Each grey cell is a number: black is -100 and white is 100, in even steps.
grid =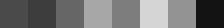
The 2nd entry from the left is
-52
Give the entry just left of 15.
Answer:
67

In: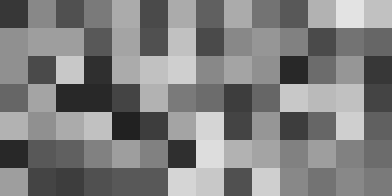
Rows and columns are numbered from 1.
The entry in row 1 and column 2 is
7
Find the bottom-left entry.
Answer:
24
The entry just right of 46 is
51
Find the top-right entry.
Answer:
51
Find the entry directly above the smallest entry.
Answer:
-47
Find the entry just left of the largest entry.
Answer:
40
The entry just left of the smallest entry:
51
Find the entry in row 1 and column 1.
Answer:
-57
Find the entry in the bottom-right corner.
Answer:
-4
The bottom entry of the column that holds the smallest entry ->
-31
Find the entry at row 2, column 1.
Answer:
13
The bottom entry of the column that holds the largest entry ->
7
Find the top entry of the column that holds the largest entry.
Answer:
78
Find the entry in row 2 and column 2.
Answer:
24
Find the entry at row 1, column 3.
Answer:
-37
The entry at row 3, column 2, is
-42
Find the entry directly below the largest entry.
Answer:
-10
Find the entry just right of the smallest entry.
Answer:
-52
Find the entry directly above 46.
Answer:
-15

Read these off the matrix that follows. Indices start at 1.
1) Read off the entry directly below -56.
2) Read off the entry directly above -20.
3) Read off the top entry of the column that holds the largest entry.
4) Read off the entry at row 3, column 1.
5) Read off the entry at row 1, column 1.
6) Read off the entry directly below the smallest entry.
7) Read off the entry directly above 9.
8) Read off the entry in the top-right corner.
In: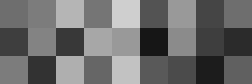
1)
37
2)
31
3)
62
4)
-3
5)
-14
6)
-30
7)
20
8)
-14

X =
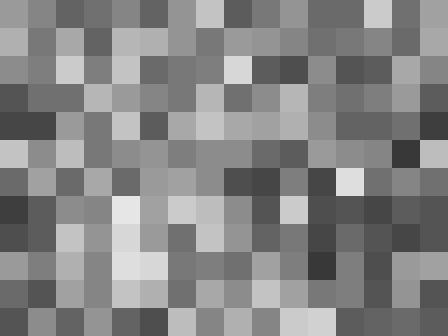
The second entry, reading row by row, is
4
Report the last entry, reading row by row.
-28
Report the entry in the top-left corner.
21
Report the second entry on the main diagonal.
-6
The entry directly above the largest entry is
-17
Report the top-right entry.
26
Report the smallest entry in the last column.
-51
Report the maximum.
80
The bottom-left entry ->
-34
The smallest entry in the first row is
-28
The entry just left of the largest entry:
4
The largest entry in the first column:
53
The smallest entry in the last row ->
-39
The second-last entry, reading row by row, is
-17
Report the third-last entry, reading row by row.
-22
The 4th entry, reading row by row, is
-12
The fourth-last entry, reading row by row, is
-28
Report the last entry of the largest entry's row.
-34
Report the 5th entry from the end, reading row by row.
64
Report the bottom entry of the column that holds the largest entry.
-22
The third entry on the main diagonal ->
59
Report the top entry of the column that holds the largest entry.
4
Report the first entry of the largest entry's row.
-51

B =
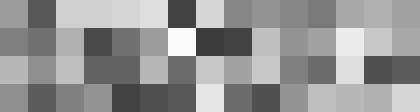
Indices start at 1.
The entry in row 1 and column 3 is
62
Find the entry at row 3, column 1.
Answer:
44
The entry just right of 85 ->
56
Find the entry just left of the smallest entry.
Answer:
96
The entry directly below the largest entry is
-16
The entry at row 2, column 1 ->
0
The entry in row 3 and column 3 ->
50
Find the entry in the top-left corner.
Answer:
22
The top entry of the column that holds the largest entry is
-48
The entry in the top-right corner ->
27
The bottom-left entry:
11
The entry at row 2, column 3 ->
38
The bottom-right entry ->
68

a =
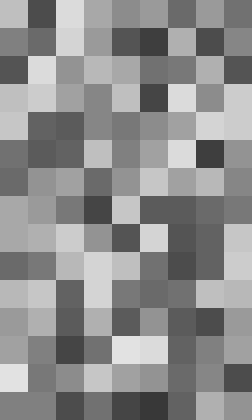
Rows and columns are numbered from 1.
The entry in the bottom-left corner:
0
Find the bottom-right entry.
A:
15
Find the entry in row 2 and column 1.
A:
0
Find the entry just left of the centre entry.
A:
-46
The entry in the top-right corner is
-11
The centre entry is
55
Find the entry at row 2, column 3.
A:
66
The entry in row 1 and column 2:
-40
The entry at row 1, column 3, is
72
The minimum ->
-56
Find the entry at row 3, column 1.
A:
-34
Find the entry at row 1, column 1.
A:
50
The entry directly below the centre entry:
-34
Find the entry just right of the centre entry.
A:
-29
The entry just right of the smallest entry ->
-23
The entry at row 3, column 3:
15
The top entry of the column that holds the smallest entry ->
21
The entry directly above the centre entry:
15
